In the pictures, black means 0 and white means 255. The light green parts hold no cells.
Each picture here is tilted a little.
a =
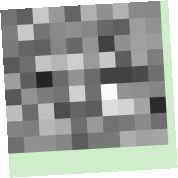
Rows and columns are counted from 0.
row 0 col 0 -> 115
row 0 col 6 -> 144
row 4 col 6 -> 65
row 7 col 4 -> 109
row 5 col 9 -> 133
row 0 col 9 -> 135
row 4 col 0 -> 158
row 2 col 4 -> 104
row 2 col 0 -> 121
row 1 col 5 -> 135
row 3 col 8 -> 163
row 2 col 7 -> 144
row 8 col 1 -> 145
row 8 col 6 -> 121
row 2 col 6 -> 65
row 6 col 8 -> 164
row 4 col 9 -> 111
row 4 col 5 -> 107
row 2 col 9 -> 155
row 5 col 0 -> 88
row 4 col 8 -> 75
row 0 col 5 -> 177
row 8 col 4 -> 91

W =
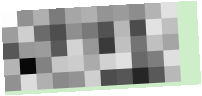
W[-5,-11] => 253
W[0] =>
[253, 145, 175, 123, 166, 176, 148, 155, 141, 179, 225]
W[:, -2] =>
[179, 226, 192, 126, 89]
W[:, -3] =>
[141, 76, 116, 105, 38]
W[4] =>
[145, 220, 176, 138, 147, 207, 77, 86, 38, 89, 184]
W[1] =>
[157, 207, 107, 78, 143, 121, 82, 183, 76, 226, 191]
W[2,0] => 87
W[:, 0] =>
[253, 157, 87, 180, 145]
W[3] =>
[180, 8, 130, 198, 204, 171, 209, 224, 105, 126, 223]
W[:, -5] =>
[148, 82, 58, 209, 77]

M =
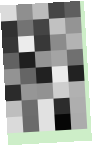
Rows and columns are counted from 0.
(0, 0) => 219
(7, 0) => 218
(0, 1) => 143
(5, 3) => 206
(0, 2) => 187
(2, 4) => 179
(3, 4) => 112
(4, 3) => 235
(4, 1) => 101

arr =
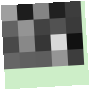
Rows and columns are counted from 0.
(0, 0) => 159
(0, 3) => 33
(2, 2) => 54
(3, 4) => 61
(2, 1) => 136
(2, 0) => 73

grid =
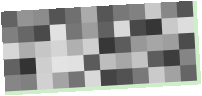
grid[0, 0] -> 99
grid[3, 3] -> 227
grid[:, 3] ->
[84, 225, 212, 227, 164]
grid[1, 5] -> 157
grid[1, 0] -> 128
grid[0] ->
[99, 148, 140, 84, 112, 171, 86, 120, 129, 200, 135, 85]
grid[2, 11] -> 76
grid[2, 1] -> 173
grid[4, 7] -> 82
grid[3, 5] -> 91
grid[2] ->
[215, 173, 198, 212, 176, 207, 55, 92, 152, 166, 158, 76]
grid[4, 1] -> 128
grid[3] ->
[98, 51, 206, 227, 225, 91, 189, 167, 195, 93, 61, 133]
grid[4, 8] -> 121
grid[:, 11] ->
[85, 221, 76, 133, 101]
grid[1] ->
[128, 103, 74, 225, 118, 157, 97, 217, 73, 54, 201, 221]

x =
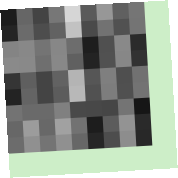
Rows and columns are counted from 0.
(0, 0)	28
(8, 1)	144
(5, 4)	184
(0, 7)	96
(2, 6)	80
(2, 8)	43
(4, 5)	86
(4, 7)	79
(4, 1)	95
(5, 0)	35
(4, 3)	98
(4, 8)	113
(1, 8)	116
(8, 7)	141
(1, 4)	194
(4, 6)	127
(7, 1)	156
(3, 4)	96
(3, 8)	50
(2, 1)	136
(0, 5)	90
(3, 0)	138
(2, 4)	109
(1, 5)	74
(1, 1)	107

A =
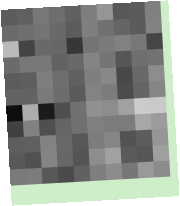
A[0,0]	92
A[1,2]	116
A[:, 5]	[126, 127, 117, 132, 127, 131, 144, 128, 124, 141, 127]
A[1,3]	105
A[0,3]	110
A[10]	[122, 124, 88, 75, 97, 127, 139, 119, 153, 139]
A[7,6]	124
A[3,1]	120
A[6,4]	113
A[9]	[89, 81, 132, 103, 84, 141, 161, 90, 86, 159]
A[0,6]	149
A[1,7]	101
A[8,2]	131
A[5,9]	134
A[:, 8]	[91, 91, 120, 111, 105, 101, 203, 167, 93, 86, 153]
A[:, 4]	[96, 92, 55, 105, 96, 90, 113, 112, 87, 84, 97]
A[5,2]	122
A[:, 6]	[149, 113, 123, 117, 136, 124, 141, 124, 134, 161, 139]
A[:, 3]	[110, 105, 103, 98, 110, 109, 79, 101, 104, 103, 75]
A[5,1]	99
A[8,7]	83
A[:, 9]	[128, 130, 70, 114, 141, 134, 201, 156, 149, 159, 139]
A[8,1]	96
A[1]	[107, 110, 116, 105, 92, 127, 113, 101, 91, 130]
